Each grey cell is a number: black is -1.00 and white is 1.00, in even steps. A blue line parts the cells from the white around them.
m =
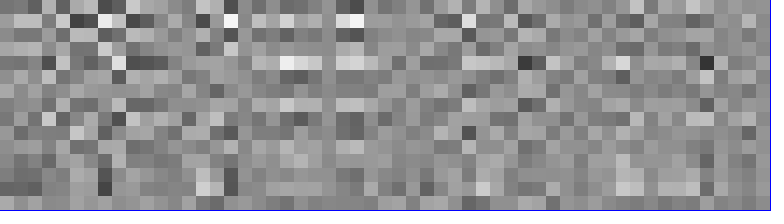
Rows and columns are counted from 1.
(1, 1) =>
-0.08
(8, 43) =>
0.04
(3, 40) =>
-0.06
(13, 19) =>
0.02
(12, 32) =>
0.18
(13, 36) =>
0.26
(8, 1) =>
0.00
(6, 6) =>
0.04
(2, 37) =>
0.46
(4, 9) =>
0.22
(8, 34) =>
0.49
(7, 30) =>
-0.01
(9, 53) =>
0.27
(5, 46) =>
0.11
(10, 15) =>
0.36
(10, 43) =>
0.31
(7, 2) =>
0.09
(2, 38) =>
-0.30
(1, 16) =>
0.38
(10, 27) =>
0.03
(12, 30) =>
0.09
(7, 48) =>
-0.03
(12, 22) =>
0.41
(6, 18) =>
0.14
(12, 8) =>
-0.15
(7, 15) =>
0.04
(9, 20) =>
0.17
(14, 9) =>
0.18
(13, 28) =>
0.07
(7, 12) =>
0.07
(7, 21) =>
-0.06
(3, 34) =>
-0.30
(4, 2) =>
0.37
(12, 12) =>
-0.07
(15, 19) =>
0.09
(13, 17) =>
-0.32
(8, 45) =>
0.33
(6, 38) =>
0.38
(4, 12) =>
0.14

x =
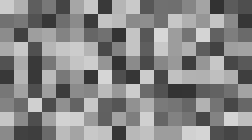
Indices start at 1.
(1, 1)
0.60
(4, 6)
0.60
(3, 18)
-0.17
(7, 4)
0.24
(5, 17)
-0.44
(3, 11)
-0.32
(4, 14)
0.38
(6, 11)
0.60
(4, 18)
0.28
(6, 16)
0.50
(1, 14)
0.05
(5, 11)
-0.43
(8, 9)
-0.33
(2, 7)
-0.54
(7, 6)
0.09
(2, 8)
0.54
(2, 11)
0.11
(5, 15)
0.18
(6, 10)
-0.58
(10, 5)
0.47
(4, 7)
0.41
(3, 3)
0.24
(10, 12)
0.23
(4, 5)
0.55
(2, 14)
0.38
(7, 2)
0.27
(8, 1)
0.03
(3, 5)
0.03
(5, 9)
-0.60
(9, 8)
-0.25
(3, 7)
-0.20
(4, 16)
-0.48
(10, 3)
-0.51
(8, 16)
-0.09
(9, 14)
-0.09
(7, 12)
-0.36
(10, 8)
0.52

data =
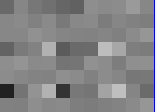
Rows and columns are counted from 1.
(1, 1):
-0.18
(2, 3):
0.01
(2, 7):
0.08
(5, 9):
-0.02
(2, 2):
0.08
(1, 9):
0.10
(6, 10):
-0.07
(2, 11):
-0.01
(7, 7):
-0.08
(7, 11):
-0.16
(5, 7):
0.14
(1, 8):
0.08
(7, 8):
0.28
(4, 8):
0.48
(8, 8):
0.00
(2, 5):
-0.05
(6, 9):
0.05
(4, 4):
0.39
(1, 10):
0.21
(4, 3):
0.02
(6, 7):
0.01
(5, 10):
0.12
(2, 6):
0.07
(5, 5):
-0.09
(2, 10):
0.01
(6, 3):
0.03
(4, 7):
-0.16
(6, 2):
0.06
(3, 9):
0.00

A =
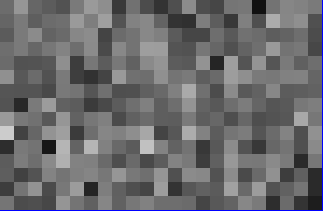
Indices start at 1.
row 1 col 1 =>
-0.15
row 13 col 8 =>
-0.07
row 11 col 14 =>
-0.10
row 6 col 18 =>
0.12
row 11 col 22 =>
-0.37
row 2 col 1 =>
-0.21
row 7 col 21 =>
-0.28
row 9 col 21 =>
-0.32
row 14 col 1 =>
-0.52
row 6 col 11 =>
-0.14
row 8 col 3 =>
-0.04
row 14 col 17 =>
0.26
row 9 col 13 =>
-0.27
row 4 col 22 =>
-0.06
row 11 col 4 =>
-0.82
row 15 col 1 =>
-0.08
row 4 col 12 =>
0.23
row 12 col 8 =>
-0.17
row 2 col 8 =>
0.25
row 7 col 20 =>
0.06
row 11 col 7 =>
0.42
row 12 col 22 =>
-0.67
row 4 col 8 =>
-0.42
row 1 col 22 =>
0.02
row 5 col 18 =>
-0.34
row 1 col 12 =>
-0.60
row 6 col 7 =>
-0.61
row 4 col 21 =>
-0.10
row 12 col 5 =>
0.38
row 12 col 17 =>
0.19
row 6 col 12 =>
0.13
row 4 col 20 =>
0.21
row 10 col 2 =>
-0.48
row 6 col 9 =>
0.20
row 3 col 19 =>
-0.15
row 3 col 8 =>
-0.47
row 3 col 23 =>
-0.40

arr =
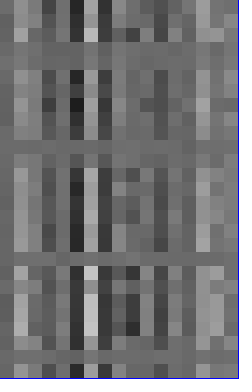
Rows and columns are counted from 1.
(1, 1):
-0.15
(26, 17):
-0.14
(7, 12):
-0.38
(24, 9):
-0.33
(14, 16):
-0.10
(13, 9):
-0.19
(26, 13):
-0.14
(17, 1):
-0.21
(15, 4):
-0.32
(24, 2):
0.36
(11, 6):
-0.18
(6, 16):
-0.11
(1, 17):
-0.13
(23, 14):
-0.27
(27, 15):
0.17
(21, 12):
-0.37
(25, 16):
-0.12
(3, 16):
0.16
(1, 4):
-0.47
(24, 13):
0.05
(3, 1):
-0.22
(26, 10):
-0.15
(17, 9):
0.04
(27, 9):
0.03
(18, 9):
0.05
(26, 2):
-0.13
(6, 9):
-0.03
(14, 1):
-0.21
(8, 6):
-0.77
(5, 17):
-0.06
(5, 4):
-0.20
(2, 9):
-0.03
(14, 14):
-0.19
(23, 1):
-0.26
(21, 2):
0.06
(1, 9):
0.07
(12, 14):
-0.18

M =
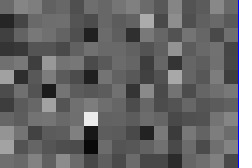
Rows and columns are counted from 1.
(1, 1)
-0.17
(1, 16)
0.07
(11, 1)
0.28
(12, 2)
-0.18
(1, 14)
-0.35
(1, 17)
-0.18
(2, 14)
-0.38
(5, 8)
-0.30
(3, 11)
-0.05
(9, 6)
-0.13
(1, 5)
-0.19
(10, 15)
-0.22
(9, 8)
-0.23
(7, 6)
-0.28
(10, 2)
-0.09
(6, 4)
-0.02
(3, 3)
-0.06
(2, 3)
-0.18
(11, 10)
-0.32
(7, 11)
0.08
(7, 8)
-0.28
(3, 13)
-0.36
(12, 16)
0.00
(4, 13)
0.15
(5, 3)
-0.51
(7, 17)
-0.06
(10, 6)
0.00
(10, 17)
-0.15
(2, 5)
-0.13
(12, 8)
-0.26
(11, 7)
-0.93
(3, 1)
-0.50
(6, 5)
-0.29
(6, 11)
-0.49
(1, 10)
0.00
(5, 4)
0.19
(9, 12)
-0.21

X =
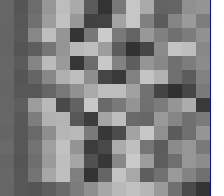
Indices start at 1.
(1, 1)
-0.20
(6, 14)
-0.28
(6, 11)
0.54
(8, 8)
-0.18
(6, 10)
0.01
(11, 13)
0.09
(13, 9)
0.53
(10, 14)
-0.13
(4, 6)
0.44
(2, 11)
0.00
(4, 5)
0.17
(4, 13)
0.53
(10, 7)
-0.04
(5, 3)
0.04
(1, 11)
0.33
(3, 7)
-0.07
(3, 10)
-0.22
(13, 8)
-0.21
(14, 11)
0.43
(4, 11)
-0.45
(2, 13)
0.04
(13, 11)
-0.26
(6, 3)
-0.21
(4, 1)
-0.21
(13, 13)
0.20
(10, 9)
-0.40
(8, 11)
-0.12
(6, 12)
0.39
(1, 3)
-0.15
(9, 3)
-0.02
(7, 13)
-0.62
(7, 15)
-0.04
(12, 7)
-0.37
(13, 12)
-0.11
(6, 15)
0.01
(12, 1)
-0.21
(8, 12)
-0.03

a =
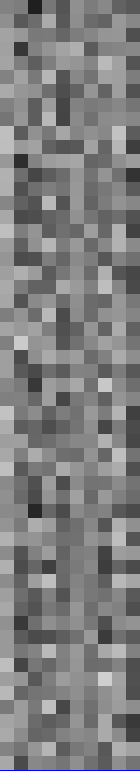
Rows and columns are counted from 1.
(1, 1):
0.02
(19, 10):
-0.12
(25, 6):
-0.11
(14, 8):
-0.06
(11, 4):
-0.23
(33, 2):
0.00
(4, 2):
-0.57
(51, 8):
0.11
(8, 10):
-0.08
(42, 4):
0.49
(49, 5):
0.22
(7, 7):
0.17
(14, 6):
0.19
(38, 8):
-0.33
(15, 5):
-0.35
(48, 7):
-0.15
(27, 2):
-0.30
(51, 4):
0.50
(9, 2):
0.18
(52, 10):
-0.55
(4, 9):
0.04
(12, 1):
0.19
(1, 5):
-0.34
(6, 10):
-0.02
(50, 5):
0.03
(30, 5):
-0.02
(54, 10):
0.27
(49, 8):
0.62
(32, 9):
0.06
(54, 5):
-0.28
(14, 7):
-0.17
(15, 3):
-0.35
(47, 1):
0.20
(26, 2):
-0.41
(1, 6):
0.13
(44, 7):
-0.14
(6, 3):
-0.05
